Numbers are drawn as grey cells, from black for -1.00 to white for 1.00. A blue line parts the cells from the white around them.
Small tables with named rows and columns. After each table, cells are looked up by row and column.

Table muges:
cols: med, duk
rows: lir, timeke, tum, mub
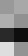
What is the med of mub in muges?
0.74
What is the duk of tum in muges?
-0.89
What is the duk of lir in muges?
0.32
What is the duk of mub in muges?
0.15
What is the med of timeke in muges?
0.37
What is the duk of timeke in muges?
0.14
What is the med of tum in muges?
-0.68

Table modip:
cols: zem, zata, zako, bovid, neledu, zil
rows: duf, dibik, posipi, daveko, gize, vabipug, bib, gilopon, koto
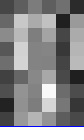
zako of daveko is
0.03
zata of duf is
-0.26
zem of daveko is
-0.32
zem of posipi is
0.09
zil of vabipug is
-0.76
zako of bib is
0.03
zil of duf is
-0.66
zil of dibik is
0.21
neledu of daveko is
-0.56
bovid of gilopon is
0.68
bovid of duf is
-0.26
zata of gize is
0.66
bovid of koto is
0.15
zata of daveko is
0.65
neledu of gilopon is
-0.07

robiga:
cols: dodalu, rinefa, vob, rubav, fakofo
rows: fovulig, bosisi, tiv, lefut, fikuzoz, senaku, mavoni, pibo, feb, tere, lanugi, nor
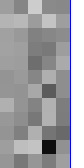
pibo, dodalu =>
0.38
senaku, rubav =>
0.37
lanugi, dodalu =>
0.24
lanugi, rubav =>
-0.89
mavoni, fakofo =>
0.11
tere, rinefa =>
0.00
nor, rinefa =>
-0.06
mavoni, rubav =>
-0.29
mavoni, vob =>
0.32
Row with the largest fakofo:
fikuzoz

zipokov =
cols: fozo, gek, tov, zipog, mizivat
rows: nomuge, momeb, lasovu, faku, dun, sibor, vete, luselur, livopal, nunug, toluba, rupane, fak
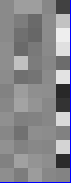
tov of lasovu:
-0.19
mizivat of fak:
0.03
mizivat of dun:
-0.15
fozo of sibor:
0.10
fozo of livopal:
0.13
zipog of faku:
0.08
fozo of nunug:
0.06
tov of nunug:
0.11
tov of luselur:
0.16
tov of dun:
-0.03
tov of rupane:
0.16
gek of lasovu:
-0.12
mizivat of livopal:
0.70
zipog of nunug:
0.10
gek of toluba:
0.02
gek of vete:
0.23
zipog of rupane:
0.11
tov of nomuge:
0.24
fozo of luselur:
0.06

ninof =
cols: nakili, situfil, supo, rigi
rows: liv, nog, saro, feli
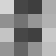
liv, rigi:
0.35
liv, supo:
-0.51
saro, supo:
-0.50
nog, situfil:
-0.10
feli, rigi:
0.50
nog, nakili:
0.13
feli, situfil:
-0.20
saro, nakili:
0.54
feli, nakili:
0.17
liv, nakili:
0.67
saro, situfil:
-0.44
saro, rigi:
0.57
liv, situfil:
-0.45
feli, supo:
0.15
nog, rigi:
0.39
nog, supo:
0.18

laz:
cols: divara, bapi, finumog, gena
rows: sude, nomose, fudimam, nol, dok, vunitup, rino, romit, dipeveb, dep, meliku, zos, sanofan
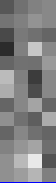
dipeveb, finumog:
-0.26
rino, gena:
0.07
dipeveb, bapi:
-0.11
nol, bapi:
0.00
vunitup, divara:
0.47
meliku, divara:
0.02
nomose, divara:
-0.09
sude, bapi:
-0.11
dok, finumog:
-0.12
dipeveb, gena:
0.35
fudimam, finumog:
-0.12
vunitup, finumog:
-0.53
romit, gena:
-0.21

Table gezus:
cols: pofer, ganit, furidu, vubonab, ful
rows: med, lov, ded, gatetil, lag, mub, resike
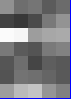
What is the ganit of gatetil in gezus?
-0.29
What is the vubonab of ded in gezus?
0.31
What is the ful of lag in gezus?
-0.31
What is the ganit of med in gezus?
-0.14
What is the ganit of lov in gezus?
-0.56
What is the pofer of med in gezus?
0.14
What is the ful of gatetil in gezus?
0.02
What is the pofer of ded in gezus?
0.97
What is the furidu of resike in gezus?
0.54
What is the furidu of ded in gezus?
0.23
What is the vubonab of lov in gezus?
-0.05
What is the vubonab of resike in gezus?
0.17
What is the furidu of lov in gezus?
-0.42
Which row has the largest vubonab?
ded

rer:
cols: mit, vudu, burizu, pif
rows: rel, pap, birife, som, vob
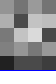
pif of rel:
-0.09
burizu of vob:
-0.42
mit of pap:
0.37
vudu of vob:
-0.42
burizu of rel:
0.21
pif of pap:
0.48
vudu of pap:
-0.41
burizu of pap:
0.53
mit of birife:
-0.05
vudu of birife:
0.53
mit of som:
0.00
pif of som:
0.20
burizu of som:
-0.06
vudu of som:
0.18

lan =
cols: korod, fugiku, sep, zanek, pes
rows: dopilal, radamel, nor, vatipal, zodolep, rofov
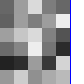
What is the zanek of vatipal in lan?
-0.08
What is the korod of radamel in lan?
-0.24
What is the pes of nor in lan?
-0.35
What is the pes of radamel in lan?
0.87
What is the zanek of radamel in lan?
0.23
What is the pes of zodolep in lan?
0.66
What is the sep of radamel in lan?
-0.02
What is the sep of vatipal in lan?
0.87
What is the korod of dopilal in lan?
-0.19
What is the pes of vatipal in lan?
-0.66
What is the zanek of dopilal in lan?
-0.02
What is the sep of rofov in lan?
0.13
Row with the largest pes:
radamel

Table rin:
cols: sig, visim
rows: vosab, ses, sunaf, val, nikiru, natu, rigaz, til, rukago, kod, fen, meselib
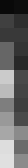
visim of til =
-0.51
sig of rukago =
0.20
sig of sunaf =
-0.55
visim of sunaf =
-0.55
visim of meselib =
0.09
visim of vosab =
-0.90
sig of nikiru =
-0.20
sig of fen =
0.73
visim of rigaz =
-0.47
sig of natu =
0.59
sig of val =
-0.20
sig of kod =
0.31
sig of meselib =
0.76
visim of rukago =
-0.42
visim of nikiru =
-0.69
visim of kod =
0.09
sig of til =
-0.01

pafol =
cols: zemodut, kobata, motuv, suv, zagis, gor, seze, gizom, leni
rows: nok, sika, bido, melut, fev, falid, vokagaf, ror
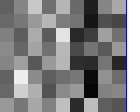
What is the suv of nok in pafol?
-0.14
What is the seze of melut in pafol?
-0.09
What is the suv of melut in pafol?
-0.11
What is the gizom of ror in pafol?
-0.26
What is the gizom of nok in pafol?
0.05
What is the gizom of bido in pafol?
0.25
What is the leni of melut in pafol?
0.20
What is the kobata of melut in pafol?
-0.20
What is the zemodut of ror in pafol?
0.20
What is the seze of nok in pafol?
-0.76
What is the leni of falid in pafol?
-0.15
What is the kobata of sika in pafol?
-0.07
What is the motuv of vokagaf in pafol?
0.38
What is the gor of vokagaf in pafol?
0.20
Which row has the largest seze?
ror

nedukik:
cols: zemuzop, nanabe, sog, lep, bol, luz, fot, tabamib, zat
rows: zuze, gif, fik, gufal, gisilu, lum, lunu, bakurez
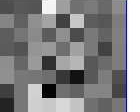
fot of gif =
-0.27
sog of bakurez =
0.62
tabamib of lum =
-0.02
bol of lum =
-0.57
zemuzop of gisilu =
0.11
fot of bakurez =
-0.11
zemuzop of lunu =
-0.50
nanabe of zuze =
-0.31
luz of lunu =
-0.23

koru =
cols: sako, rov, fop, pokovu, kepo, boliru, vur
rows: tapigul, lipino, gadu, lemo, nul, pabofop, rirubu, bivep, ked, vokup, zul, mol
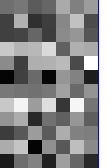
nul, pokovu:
0.39
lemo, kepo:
-0.25
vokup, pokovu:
-0.29
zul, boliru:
0.49
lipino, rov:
0.39
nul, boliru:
-0.42
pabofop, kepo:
0.18
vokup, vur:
-0.01
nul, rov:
-0.51
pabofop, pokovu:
-0.95
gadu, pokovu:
-0.52
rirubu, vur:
0.16
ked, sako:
0.16

